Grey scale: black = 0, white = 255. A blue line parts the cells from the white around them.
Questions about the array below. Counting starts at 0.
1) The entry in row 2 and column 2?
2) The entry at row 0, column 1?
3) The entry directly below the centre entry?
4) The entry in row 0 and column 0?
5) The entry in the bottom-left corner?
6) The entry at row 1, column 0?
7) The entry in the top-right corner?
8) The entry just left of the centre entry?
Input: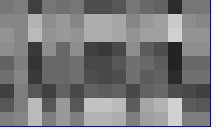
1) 186
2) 126
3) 72
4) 118
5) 126
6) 134
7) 118
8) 72

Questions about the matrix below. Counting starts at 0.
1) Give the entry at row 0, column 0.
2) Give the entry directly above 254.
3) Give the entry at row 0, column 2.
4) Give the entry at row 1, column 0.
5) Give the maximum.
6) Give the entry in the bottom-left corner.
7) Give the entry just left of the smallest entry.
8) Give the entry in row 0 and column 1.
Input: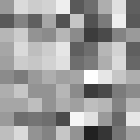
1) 154
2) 123
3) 204
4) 89
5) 254
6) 190
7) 147
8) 218

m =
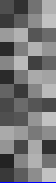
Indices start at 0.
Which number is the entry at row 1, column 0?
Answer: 57
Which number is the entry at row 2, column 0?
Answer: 155
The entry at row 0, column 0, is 79
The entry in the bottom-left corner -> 57
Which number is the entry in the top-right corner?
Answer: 178
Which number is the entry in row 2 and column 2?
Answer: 85
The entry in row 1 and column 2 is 141
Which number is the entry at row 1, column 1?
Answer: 93
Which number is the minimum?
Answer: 35
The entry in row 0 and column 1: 49

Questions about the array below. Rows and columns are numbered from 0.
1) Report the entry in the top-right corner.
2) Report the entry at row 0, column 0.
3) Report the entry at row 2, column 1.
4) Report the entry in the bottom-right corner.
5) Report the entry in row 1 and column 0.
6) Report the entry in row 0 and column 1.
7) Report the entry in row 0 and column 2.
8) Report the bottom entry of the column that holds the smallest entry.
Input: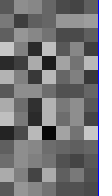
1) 95
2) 88
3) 150
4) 74
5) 121
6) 142
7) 135
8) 115

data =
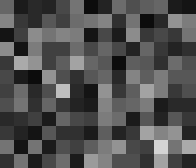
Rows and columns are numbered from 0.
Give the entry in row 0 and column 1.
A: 27
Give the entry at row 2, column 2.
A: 140
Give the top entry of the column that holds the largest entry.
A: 102
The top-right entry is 20
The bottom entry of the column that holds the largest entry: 163
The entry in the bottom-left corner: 48
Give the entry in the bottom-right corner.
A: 35
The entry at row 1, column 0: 132
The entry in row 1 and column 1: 56
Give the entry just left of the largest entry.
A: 64
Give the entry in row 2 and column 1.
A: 64
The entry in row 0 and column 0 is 102
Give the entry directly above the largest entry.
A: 132
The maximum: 212
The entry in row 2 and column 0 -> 20
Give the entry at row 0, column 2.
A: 41

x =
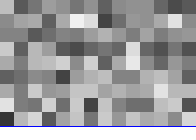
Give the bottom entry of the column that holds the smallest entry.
53
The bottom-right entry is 214
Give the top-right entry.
89
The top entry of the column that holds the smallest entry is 190
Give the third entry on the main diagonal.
89
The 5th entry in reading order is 145
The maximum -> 240
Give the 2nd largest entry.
232
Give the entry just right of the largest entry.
220
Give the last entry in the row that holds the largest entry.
139
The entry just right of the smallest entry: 184
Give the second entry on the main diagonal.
163
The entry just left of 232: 170
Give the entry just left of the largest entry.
170
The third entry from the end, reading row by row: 178
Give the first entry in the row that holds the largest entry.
139
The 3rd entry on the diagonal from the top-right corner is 125
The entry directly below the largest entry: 125
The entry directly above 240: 117
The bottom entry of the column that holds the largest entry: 196
